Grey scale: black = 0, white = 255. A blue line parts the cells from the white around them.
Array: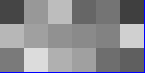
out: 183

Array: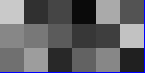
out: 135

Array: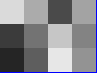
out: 59

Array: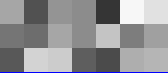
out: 117

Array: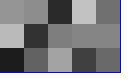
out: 186

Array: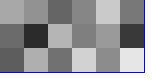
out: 107

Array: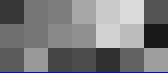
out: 110
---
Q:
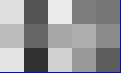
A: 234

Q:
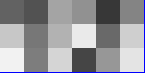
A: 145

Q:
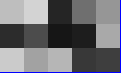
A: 37

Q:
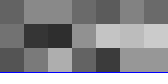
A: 91

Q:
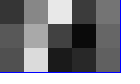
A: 232

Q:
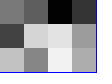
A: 94

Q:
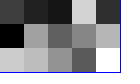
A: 20

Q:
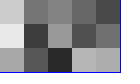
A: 131

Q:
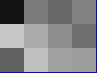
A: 124
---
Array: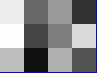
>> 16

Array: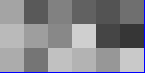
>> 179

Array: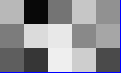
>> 239

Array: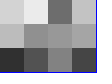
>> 82

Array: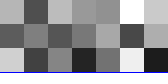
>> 114

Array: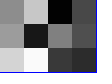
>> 250

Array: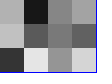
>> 229

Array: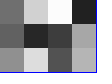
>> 221

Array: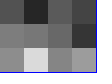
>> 218
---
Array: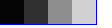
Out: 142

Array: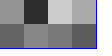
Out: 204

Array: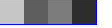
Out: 124

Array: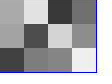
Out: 57

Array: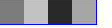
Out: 41

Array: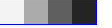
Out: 95

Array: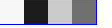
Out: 203

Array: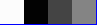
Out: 68

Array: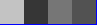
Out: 118
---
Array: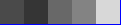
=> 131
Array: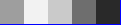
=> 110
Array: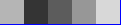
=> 151
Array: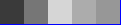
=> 172
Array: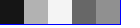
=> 103
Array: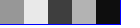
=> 179
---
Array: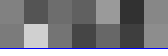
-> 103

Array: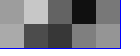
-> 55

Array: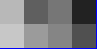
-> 155

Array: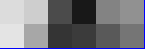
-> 59

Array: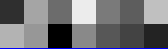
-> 87

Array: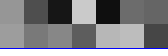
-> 183

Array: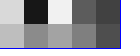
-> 163

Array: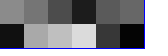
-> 219
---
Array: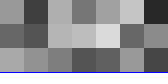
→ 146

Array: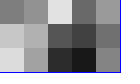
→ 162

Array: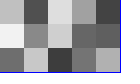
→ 200

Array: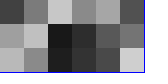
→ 138

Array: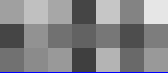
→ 139

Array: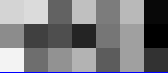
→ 110
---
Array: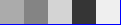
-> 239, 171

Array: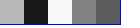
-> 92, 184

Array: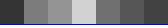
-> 66, 52

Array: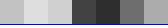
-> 172, 194

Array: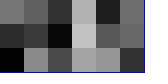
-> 110, 2

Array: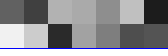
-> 28, 241

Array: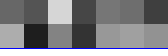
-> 63, 173

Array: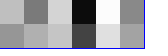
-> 137, 150

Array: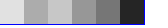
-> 37, 225

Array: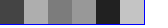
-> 196, 68
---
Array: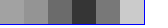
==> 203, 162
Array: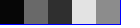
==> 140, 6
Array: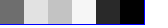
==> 1, 110
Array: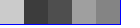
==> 132, 203
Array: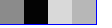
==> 183, 139
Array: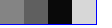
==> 215, 132
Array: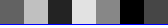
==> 70, 98
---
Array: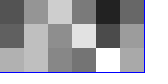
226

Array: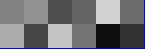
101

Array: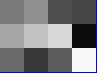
194

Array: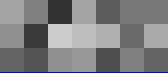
176

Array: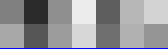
94

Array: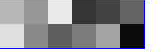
53
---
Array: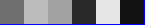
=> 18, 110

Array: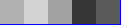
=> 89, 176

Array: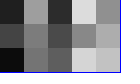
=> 144, 12

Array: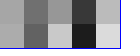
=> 187, 172

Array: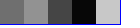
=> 200, 111

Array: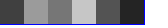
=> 36, 64

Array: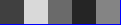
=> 132, 64

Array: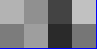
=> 193, 124
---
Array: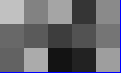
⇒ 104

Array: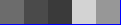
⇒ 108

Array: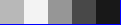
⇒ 150

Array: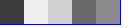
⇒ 138

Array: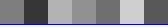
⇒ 125

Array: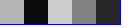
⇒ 131
